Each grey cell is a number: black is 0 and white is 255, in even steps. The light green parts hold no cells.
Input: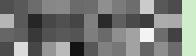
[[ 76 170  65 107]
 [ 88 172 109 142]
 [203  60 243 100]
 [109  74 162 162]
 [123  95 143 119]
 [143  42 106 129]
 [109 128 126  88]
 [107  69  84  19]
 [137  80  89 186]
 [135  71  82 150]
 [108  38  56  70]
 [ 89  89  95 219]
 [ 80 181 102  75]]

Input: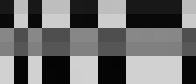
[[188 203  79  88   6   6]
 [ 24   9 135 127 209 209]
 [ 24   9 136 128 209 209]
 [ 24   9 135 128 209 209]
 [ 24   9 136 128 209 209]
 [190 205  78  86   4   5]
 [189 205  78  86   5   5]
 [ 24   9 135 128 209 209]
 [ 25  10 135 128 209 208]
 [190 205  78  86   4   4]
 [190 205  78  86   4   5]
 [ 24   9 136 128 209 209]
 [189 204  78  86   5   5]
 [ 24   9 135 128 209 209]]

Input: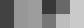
[[202 202]
 [104 189]
 [ 56 119]
 [157 157]
 [151 151]
 [ 66  66]]

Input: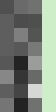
[[113  79  84 121 156 105 215 113]
 [106  76 127  88  35  53  69  34]
 [ 80  94  94  94  87 135  94 117]]

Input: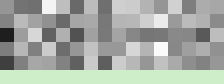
[[167 139 189 145 151]
 [172 177  89 174 130]
 [126 187 135 159 142]
 [209 154 137 136 170]
 [149 235 120 251 193]
 [179 207 118 180 150]
 [204 183 135 214 183]
 [207 181 164 152 204]
 [111 120 121 153  94]
 [188 169 161 194 202]
 [105 166  82 150  96]
 [190 106 176 109 130]
 [244 145  97 203 163]
 [112 162 215 128 167]
 [115 186 157 183 128]
 [149 131  30 125  63]]

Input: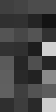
[[ 76  19  49 209  38 138  92 204]
 [ 76  36  84  29  79  34  83  41]
 [ 68  49  71  48  38  41  63  61]
 [ 64  48  84  50  90  95  96  47]]
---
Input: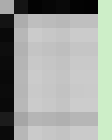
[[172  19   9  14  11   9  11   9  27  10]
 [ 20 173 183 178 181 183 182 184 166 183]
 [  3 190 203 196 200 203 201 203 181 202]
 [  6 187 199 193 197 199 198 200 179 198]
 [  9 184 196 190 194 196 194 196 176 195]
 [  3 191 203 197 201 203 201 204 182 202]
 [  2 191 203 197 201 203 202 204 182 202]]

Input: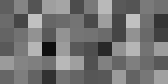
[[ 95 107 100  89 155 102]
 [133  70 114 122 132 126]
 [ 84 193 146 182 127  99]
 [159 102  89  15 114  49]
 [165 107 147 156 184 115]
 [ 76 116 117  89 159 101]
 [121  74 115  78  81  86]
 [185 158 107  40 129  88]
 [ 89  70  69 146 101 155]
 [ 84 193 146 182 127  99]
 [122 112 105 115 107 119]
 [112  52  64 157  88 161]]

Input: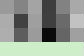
[[154 172 174]
 [132  65  93]
 [164 159 155]
 [ 62  63  10]
 [130 106 101]
 [169 194 160]]

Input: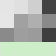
[[229 230 138]
 [224 161 158]
 [207 175 155]
 [ 67 138  62]]

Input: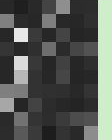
[[ 40 128  39  53  39  39 127 167  42  44]
 [ 31  43 231  39 219 183 124  37 114  89]
 [ 41  39  58  47  56  50  50  67  52  58]
 [ 68 127  39 110  38  39  48  44  45  29]
 [143  40  68  43  65  70  47  39  59  51]
 [ 44  39  37  70  38  37  40  36  76  41]
 [ 45  47  39  82  46  39  52  43  81 140]]

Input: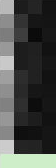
[[184 141 125 153 201 159 143 129 151 136 204]
 [ 28  51  62  29  29  45  41  47  39  15  36]
 [ 36  22  11  32  33  33  22  13  29  17  35]
 [ 19  20  23  18  22  18  20  22  18  21  21]]

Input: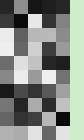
[[ 38  58 235 238 108 135  24 118 101 177]
 [142  10  95 102 223 235  74  35  51 172]
 [ 22 232 184 208 194 154  50 171  63 227]
 [ 30  52 185  61  38 239  89  43 183 102]
 [ 38 130 139 154  30 114 160 193   9 227]]
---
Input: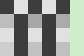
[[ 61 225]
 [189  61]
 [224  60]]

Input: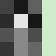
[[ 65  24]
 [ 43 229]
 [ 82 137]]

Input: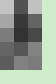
[[195  82]
 [166  56]
 [124  50]]

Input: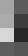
[[165  92]
 [171  61]
 [215  39]]

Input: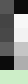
[[ 86  11]
 [ 68 247]
 [ 72 242]]

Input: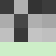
[[ 58 176]
 [172  70]
 [192  57]]

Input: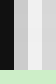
[[ 17 203]
 [ 17 204]
 [ 17 203]]

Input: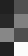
[[ 33  80]
 [ 40 128]
 [135  78]]

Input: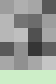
[[157 175]
 [183 116]
 [183 191]]
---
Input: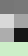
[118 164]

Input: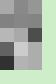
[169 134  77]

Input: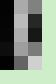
[  3 186  23]

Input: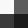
[248  28]

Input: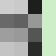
[206  97  85]

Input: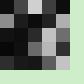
[ 14  28  42 183 195]

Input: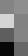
[132 130]
